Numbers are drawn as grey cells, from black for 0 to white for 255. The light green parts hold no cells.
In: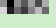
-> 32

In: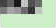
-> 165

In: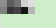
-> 54

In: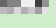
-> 174

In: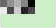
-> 74

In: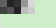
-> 81
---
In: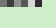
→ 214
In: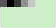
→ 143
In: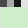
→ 25
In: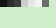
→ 243
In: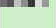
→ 220
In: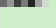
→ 161
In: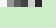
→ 206
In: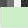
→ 245
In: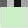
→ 21
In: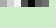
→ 95
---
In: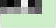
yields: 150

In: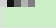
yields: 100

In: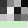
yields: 92

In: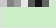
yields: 158

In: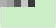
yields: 87

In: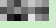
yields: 7
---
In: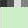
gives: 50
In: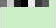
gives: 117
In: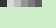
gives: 52
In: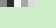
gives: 139
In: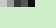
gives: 201
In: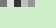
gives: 121
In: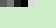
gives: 93
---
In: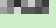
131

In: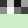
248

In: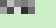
73

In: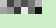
147

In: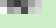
162

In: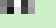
24

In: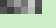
62

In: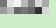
185

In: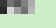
212

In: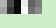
56
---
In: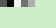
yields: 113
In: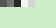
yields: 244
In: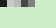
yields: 71
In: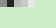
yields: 200
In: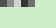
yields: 52
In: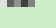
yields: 66
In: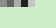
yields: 33
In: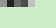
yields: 76
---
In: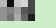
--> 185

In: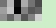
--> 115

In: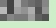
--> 122

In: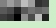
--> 129

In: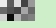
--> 235

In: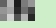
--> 98

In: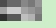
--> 76

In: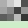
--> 174
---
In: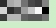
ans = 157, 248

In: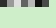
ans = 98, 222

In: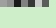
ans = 129, 202

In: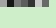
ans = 93, 203

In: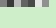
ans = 99, 230

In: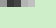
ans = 69, 192

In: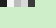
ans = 188, 245

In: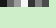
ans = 246, 246
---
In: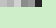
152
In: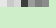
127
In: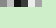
236
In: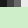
105
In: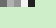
243
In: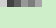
125
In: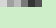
53
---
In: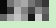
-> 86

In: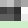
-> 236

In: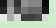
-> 218

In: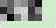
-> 82

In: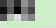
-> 132

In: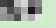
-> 228
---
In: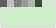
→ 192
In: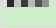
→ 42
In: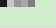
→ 198
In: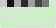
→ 18
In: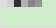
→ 208
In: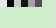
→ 7
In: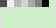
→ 239
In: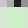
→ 171
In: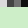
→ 68
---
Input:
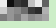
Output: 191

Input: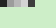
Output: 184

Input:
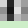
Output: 37

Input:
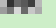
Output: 89

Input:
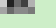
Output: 106

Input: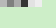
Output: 52

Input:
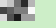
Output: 111

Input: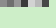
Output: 210

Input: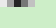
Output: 37

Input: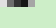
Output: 51
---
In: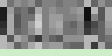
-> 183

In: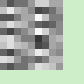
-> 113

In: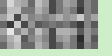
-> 105

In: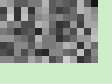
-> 135

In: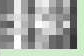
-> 133
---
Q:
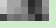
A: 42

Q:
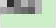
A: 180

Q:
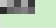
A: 72

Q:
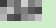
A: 206

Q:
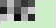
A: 94

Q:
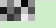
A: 208

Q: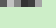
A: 51

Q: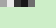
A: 52
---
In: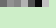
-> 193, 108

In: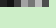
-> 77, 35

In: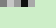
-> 169, 126

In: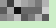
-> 178, 134

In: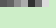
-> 219, 88

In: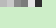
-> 47, 186

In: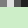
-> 33, 125

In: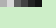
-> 19, 177

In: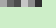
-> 48, 168

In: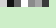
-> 58, 210
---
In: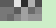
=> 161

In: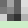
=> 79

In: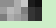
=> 142

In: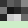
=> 203

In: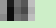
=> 112

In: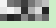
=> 75

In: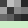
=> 93

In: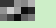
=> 11
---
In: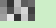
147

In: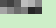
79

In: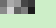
110

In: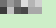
112

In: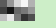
63

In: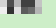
210
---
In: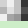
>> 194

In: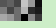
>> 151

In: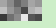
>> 165

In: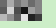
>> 107

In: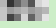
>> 212

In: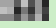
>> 150
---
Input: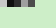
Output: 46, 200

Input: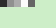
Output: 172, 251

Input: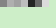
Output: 189, 219

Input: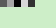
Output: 4, 215

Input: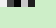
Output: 4, 241

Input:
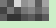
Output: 117, 215

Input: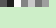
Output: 132, 252

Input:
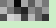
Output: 35, 211

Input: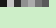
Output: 144, 198
